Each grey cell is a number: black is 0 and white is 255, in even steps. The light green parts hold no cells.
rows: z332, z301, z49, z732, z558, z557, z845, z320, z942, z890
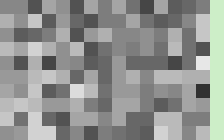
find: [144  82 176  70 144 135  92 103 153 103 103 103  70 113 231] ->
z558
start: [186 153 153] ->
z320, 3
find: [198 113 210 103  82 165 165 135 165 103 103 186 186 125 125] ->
z942
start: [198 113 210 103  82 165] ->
z942, 1
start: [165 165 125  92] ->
z320, 9

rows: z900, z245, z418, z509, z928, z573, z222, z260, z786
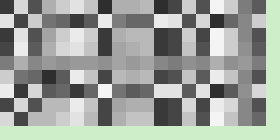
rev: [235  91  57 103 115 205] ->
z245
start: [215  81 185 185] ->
z260, 2
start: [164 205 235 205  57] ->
z418, 4

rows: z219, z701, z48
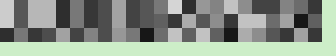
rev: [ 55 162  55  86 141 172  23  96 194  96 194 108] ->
z48
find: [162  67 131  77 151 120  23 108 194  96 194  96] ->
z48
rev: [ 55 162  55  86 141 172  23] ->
z48
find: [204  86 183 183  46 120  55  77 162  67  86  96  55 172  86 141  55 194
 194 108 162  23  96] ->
z701
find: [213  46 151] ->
z219
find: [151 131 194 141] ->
z219

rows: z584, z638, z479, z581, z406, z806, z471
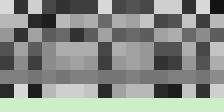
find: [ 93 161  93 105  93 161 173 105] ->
z479
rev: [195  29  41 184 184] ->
z471
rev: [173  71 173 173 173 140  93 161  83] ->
z581
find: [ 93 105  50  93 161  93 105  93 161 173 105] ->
z479
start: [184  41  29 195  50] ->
z471, 11
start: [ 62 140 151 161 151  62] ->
z406, 3
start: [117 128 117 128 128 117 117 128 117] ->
z806, 3

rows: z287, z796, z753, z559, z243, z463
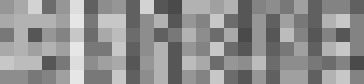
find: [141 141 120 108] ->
z243
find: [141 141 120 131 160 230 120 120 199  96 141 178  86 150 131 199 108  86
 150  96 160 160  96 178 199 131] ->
z463
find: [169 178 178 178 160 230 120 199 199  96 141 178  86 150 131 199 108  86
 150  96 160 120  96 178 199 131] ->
z796

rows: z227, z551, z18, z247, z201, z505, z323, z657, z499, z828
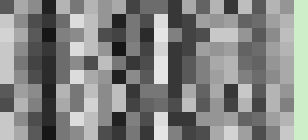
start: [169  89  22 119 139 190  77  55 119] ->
z828, 2
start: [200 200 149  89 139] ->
z18, 16
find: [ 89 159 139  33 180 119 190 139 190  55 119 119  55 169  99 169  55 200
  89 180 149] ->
z323
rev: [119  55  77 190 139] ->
z828
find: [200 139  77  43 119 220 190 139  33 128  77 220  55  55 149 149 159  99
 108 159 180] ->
z499
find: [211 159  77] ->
z828

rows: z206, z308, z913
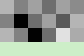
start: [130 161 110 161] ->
z206, 2
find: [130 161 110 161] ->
z206
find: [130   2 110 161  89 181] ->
z308
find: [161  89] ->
z308

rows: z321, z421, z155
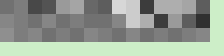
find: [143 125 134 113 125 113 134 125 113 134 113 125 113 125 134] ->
z155
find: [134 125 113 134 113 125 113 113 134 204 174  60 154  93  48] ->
z421
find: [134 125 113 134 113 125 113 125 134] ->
z155
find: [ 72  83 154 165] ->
z321
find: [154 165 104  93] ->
z321
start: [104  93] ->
z321, 7
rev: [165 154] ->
z321

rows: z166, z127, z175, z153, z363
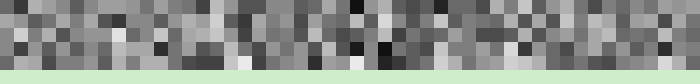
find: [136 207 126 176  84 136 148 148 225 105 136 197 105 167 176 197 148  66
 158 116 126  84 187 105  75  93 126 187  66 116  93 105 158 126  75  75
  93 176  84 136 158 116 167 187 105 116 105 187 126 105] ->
z175
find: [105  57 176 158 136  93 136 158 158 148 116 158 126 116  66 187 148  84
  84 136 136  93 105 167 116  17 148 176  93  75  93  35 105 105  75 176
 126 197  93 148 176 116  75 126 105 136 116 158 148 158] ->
z166

